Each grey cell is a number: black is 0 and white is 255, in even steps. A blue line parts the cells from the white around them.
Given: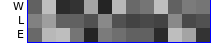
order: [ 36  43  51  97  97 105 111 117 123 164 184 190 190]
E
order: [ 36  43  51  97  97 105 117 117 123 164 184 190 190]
W
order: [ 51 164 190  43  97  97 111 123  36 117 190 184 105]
E
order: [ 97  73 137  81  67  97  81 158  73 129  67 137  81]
L

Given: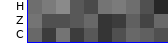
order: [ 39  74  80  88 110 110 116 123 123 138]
H
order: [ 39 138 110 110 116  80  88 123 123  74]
H
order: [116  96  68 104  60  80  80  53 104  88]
Z
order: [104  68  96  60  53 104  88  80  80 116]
Z
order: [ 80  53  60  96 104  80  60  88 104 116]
C
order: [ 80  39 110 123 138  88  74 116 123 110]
H

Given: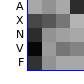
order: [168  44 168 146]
A
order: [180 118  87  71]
X
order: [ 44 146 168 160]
N
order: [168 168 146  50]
F
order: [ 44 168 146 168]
A
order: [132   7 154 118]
V
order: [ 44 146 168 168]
A

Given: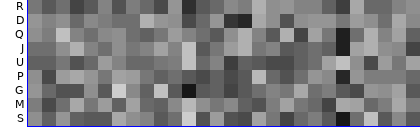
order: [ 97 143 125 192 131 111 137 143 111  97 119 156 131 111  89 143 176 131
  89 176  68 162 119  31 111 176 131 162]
Q
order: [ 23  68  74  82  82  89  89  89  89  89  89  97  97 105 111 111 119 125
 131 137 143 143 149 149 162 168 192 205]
G
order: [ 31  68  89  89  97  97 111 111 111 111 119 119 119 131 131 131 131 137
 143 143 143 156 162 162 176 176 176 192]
J
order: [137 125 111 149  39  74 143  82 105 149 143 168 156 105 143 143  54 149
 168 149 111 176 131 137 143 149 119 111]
D
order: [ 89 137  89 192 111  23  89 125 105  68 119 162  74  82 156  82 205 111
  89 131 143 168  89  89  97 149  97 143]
S

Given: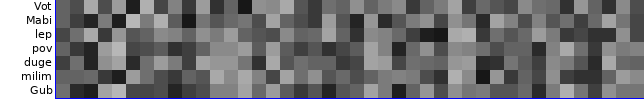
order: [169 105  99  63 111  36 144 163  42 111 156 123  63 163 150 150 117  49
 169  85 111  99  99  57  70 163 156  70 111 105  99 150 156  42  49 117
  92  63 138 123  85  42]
duge
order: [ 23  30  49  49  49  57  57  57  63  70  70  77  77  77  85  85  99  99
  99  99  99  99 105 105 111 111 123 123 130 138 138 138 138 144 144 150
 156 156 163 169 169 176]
Vot
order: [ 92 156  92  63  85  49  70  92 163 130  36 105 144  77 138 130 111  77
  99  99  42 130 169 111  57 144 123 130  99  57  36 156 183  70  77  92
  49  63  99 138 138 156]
pov
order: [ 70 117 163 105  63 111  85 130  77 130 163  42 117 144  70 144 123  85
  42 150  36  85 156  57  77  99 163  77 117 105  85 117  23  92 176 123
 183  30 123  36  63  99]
Mabi
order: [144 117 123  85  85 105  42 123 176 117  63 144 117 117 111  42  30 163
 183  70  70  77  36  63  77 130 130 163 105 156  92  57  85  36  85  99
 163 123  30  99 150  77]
Gub
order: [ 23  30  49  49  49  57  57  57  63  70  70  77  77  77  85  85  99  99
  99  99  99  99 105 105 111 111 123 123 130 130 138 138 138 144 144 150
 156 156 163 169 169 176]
milim

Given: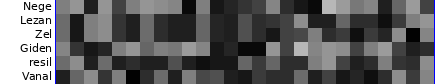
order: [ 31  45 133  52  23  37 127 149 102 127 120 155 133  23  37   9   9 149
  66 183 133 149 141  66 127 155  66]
Giden
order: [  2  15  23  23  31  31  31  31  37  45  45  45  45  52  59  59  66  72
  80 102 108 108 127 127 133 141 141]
Vanal
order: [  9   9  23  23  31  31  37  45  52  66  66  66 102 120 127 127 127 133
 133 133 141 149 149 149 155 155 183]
Nege
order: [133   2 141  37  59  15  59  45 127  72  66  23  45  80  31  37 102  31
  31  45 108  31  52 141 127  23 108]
Zel
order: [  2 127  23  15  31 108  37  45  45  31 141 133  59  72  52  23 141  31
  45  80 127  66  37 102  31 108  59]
Zel

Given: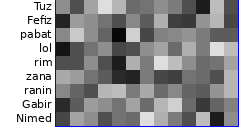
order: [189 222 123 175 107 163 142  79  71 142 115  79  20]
lol
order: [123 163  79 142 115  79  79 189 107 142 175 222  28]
rim
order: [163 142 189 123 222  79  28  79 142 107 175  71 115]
Nimed
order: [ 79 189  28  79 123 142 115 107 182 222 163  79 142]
Tuz
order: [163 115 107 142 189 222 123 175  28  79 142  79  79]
rim

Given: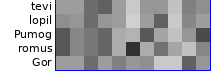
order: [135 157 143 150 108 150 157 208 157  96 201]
lopil
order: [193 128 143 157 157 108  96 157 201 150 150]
tevi
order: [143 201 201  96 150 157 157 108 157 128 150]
Gor

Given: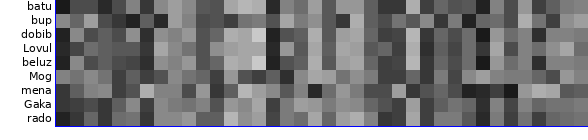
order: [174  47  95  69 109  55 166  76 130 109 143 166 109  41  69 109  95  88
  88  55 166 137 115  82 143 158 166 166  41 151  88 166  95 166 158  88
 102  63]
Lovul
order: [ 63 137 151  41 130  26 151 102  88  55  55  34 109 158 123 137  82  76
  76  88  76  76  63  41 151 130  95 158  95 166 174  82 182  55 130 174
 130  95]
mena
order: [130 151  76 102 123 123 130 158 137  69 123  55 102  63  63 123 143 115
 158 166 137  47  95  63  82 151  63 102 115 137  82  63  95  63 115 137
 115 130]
Mog
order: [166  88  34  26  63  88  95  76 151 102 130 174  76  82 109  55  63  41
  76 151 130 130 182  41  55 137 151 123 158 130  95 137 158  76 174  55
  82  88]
batu
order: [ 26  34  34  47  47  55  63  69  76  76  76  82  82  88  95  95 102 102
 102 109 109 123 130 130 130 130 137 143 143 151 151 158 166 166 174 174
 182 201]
dobib
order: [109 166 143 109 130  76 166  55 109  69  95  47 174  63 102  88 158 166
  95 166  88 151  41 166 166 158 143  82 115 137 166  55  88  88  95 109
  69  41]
Lovul
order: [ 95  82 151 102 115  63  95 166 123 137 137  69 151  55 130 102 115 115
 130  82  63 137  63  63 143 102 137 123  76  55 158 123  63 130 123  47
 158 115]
Gaka

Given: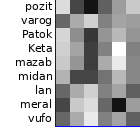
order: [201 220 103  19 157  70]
meral
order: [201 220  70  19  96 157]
pozit
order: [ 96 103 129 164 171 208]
lan
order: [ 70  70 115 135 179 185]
midan

